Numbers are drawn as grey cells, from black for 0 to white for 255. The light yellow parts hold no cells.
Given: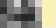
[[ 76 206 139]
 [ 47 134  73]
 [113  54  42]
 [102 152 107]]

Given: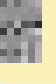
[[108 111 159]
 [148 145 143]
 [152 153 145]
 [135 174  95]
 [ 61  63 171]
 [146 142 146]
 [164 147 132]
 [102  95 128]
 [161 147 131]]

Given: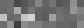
[[106  73  99  99  87 143]
 [102 168 117  96 108 150]
 [193 110 210  91 112 109]
 [110  62 128 111 101  96]]

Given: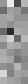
[[151  74]
 [109 153]
 [164 147]
 [160 159]
 [104 174]
 [171 103]
 [140 167]
 [170 132]
 [177 115]
 [145 182]
 [214 162]
 [175 155]]

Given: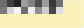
[[110  33 131 155 113]
 [122 244 237 205 222]]

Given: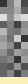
[[ 51 185]
 [135 168]
 [223 198]
 [ 95  66]
 [184 116]
 [152 204]
 [167  68]
 [143 158]
 [118  52]
 [100 149]
 [ 99  68]]
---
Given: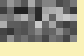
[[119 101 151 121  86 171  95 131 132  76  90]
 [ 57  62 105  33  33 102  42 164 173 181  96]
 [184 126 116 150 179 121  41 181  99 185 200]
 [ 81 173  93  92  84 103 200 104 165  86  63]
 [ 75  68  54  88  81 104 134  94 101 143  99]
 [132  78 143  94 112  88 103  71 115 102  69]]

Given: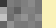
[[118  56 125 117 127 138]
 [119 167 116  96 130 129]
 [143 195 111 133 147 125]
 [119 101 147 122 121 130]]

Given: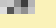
[[180 197 201 137  62]
 [198 221  85 179 143]]

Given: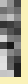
[[ 69 187 140]
 [107 112 129]
 [140 163 192]
 [ 81  51  61]
 [ 58 120  81]
 [116 214 125]
 [141  63  23]
 [109 204 135]
 [ 59 222  95]
 [ 31 225 100]
 [ 34 196 199]]

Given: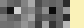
[[ 42 132 102  93 131 170  77 104  98 108]
 [154  83  19 208 120 134  92 141  11 102]
 [ 42 128 102  93 137 163  77  94  87 102]
 [182 114 112 122 149 126  63 160  54  96]]

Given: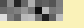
[[126  79 140  36 102 176  88  97  84]
 [131 108 118 128 151 121  12 185 121]
 [188 221 127  99 185 191 117  31  97]]

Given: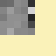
[[ 48 105 108 140 134]
 [210 133 156 135 126]
 [ 37 123 144 144 141]
 [ 72 142 144 147 133]
 [132 141 166 136 137]]
